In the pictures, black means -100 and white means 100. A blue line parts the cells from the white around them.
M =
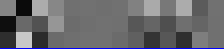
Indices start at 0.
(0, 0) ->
4
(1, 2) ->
-36
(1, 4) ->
-15
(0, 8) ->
1
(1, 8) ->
-32
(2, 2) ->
-66
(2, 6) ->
-11
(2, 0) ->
-64
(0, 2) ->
35
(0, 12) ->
-29
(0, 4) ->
-12
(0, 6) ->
-13
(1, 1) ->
-18

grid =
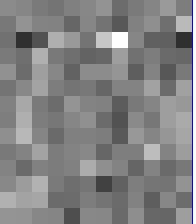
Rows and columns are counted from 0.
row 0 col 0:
9
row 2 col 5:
-9
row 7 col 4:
5
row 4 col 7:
17
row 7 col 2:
-2
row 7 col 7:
-36
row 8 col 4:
0
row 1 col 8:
1
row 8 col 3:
-17
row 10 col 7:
3
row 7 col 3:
-7
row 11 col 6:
-49
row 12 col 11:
-15
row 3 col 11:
-19
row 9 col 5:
7
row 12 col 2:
30
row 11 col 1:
22
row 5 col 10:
-16
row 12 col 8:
2
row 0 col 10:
21
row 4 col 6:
10
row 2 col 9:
-25
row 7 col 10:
24
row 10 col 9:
3
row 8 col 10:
18
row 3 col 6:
-19
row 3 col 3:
-5
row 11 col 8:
-1
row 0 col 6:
15
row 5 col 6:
-20
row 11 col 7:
-24
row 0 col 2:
-4
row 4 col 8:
-26
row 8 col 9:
4

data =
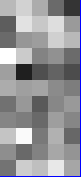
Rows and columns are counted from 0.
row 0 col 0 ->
45
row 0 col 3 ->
-17
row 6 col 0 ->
-11
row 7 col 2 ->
-18
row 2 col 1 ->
18
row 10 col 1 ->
61
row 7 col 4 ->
5
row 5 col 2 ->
29
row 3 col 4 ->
-16
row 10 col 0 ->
-10
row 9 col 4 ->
16
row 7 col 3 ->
24
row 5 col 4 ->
-2

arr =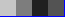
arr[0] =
55
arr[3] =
-35

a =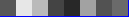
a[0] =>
-32
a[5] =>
27
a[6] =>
-36

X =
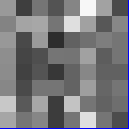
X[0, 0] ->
20
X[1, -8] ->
3
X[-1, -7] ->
-8
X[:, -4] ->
[4, 75, -24, -9, -22, -22, 53, -8]
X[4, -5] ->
-57
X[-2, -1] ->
-14
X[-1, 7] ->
-40
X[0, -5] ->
-35
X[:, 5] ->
[94, 26, -12, 26, 6, 24, -8, 75]
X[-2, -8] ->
57
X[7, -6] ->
5
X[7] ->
[30, -8, 5, -53, -8, 75, -8, -40]
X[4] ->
[10, -49, -34, -57, -22, 6, -24, -24]
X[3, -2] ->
-27
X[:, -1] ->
[-42, 6, -8, -8, -24, -8, -14, -40]

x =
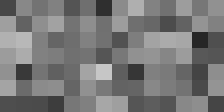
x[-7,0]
-44
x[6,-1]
-46
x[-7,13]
14
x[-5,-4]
34
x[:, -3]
[23, -23, 31, 22, -21, -10, 7]
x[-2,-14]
29
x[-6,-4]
-40
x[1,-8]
-12
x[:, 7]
[9, 23, -36, -6, -26, -22, 25]
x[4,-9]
29
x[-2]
[29, -16, 9, 11, -21, 14, -5, -22, -21, 7, -3, -10, -42, 16]
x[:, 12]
[-7, 16, -70, -31, -47, -42, 11]
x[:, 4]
[-34, -10, -14, -12, -16, -21, -7]
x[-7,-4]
-11
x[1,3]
27
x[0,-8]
-63
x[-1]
[-39, -40, -41, -52, -7, 0, 31, 25, -33, -27, -34, 7, 11, -46]
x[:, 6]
[-63, -12, -11, -33, 55, -5, 31]
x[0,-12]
-10
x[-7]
[-44, 7, -10, 1, -34, -13, -63, 9, 37, 2, -11, 23, -7, 14]
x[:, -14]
[-44, 25, 39, 22, 14, 29, -39]
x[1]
[25, -23, 12, 27, -10, 11, -12, 23, -13, -19, -40, -23, 16, 1]

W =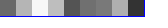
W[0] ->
-18
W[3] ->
49
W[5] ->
-12
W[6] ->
-5

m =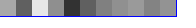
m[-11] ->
32
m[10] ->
15
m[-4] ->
13

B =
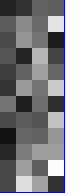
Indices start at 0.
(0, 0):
-73
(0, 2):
-23
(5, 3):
58
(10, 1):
24
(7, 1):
-28
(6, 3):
-64
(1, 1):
8
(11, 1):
74
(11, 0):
-43
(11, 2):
27
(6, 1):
-76
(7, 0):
-42
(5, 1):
20
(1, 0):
-28
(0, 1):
-60
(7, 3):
51

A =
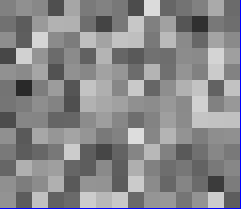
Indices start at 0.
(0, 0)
1
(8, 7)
2
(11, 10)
-19
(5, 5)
53
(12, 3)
-24
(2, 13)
29
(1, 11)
-33
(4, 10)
-12
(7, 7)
6
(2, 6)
28
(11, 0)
13
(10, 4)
-20
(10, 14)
6
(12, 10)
19
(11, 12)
-16
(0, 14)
-16
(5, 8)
58
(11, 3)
38
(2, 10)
46
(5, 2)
-2
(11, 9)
9
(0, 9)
72
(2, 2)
67
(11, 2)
10
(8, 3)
18
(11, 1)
-2
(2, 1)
-26
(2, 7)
52
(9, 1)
-28
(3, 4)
9
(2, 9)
-5
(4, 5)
6
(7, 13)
52
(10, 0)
-20
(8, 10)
41
